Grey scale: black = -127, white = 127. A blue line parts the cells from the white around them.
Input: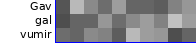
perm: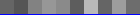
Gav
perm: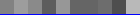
vumir

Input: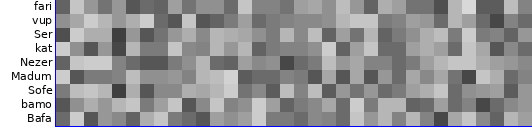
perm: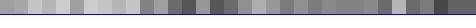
kat
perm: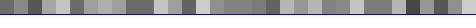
kat
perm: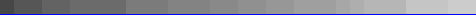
kat
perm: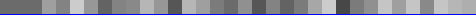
kat
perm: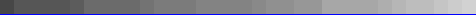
Madum
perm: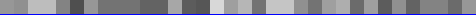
fari

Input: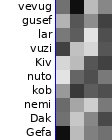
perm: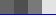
nuto
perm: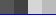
Kiv
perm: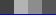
gusef
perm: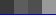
kob
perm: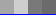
nemi
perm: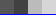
Kiv
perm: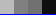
Gefa

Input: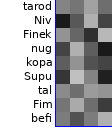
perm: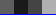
nug
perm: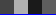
nug
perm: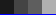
nug

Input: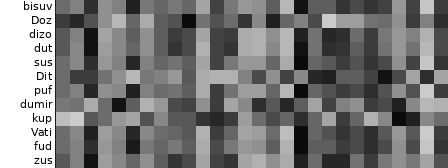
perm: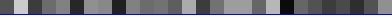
puf
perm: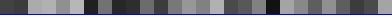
dizo
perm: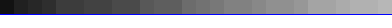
Dit
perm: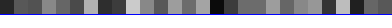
Vati
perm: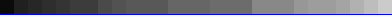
Vati

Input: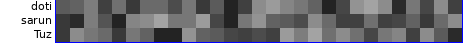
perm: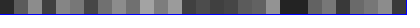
Tuz
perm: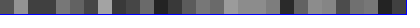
sarun
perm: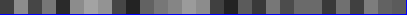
doti

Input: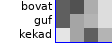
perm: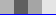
kekad
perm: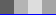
guf

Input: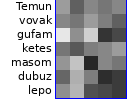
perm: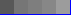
ketes
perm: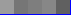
vovak

